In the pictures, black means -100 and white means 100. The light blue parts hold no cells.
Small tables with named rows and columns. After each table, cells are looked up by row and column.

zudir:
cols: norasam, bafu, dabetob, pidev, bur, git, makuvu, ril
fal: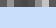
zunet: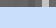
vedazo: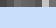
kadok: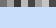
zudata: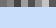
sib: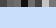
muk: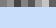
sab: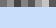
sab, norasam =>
-11
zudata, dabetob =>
-46
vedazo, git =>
-33
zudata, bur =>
-37
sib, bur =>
-14
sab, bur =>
-32
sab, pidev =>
2
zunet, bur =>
-28
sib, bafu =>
-21
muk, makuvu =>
54
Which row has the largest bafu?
kadok

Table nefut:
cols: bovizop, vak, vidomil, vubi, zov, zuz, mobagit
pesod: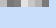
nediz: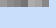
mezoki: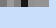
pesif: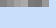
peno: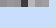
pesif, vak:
13
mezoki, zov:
13
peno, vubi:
-53
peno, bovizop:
14
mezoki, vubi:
-83
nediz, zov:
35
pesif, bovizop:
3
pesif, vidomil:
26
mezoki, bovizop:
-5
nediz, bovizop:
21
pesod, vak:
-6
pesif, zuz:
-8
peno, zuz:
21
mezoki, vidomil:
1
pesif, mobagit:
19
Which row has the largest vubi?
pesod

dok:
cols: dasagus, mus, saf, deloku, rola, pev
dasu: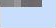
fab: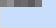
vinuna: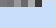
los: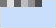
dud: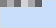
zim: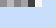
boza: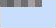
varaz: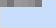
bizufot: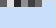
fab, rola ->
-28
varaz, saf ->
20
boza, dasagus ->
-5
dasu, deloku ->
-15
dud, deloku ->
66
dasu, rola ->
-17
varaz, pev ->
-3
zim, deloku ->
27
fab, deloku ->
-16
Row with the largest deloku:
dud

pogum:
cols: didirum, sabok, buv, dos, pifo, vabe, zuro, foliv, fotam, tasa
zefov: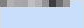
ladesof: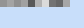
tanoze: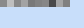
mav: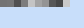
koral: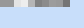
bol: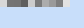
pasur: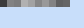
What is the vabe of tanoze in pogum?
2
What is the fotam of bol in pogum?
-1
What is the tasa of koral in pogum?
-8
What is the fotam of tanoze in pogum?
29
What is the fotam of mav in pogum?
-44
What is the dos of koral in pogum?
86
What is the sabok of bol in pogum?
-9
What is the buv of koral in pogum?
79
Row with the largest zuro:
ladesof

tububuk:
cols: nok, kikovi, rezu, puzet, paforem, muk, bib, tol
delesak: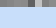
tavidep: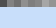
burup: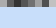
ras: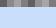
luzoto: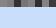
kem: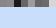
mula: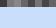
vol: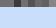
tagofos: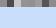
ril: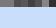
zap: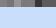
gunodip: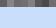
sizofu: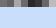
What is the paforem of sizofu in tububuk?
-68
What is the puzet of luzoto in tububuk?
-8
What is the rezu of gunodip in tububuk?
-16
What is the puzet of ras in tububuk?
-1
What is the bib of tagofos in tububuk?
-33
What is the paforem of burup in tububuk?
-11
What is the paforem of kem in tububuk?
22
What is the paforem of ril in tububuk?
-49
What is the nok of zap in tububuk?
0
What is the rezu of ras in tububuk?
28
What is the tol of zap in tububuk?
-29
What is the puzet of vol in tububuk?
-12
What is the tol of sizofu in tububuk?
47
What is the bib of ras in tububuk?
30

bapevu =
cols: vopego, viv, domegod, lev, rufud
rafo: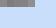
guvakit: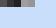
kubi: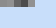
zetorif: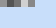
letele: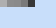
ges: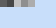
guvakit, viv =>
-59
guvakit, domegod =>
-73
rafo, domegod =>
2
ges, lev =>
12
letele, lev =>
-4
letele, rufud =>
-57
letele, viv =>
10
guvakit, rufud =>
17
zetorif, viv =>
-34
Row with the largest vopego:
letele

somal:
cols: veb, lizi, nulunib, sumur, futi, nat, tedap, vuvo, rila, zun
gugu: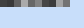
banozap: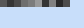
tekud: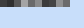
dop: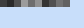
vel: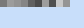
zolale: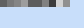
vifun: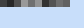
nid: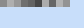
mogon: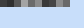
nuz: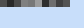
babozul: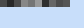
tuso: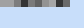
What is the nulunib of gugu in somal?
-24
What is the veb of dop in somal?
-51
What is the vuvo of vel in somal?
-37
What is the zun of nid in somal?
15
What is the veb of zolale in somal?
-24
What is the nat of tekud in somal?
8
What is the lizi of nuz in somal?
-68
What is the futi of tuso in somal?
-4
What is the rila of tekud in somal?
12
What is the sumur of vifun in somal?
20

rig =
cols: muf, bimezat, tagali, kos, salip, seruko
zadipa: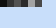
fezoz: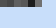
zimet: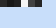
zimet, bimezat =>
-81
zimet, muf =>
-68
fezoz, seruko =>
-11
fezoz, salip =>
-77
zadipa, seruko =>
-43
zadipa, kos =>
-67
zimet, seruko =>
-71
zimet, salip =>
-48
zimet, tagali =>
-75
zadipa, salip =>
28
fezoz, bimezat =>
-44
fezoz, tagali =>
-25
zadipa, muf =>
-89
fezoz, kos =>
-31
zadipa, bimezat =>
-59
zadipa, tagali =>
-36
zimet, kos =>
92
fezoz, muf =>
-37
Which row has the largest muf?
fezoz

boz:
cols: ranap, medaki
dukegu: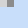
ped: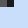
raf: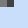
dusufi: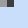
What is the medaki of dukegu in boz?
10
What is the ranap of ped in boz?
-31
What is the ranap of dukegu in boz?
66
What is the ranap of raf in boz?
-4
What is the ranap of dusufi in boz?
23
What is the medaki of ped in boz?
-80
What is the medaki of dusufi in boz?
-52
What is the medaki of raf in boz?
-49
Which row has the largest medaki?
dukegu

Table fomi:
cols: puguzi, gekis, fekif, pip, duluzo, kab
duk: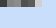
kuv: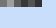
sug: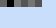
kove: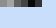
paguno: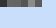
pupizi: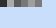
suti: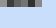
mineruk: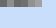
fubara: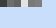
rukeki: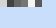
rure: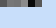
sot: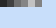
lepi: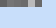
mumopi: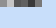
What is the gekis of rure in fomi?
-7
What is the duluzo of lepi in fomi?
46
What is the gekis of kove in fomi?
29
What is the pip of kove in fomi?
-47
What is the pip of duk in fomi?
-37
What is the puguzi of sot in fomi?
-69

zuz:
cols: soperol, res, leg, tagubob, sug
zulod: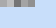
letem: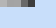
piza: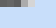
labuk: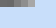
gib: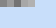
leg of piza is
-27
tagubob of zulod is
29
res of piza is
-20
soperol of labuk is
-16
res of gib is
22
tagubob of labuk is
11
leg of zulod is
-8
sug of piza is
67
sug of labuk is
31
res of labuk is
-18
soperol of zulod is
33
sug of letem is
-53
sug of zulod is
13
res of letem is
28
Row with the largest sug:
piza

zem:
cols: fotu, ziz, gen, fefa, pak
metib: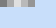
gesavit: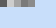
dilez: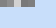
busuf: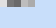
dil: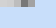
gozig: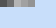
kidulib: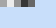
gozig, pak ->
15
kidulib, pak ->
-19
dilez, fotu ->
2
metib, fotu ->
-3
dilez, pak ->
-1
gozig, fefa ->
26
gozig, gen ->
41
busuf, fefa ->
48
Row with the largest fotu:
busuf

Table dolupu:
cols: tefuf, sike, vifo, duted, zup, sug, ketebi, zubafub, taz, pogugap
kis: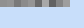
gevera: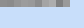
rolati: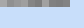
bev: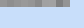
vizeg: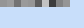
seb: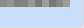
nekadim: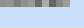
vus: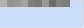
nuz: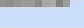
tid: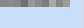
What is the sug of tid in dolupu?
8
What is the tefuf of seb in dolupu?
8
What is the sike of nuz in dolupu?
10
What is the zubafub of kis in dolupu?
-23
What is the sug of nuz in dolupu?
9
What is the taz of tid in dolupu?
6
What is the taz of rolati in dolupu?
-1
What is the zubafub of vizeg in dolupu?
-53
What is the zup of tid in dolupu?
19
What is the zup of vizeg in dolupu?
18
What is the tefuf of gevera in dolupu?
11
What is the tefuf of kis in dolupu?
13

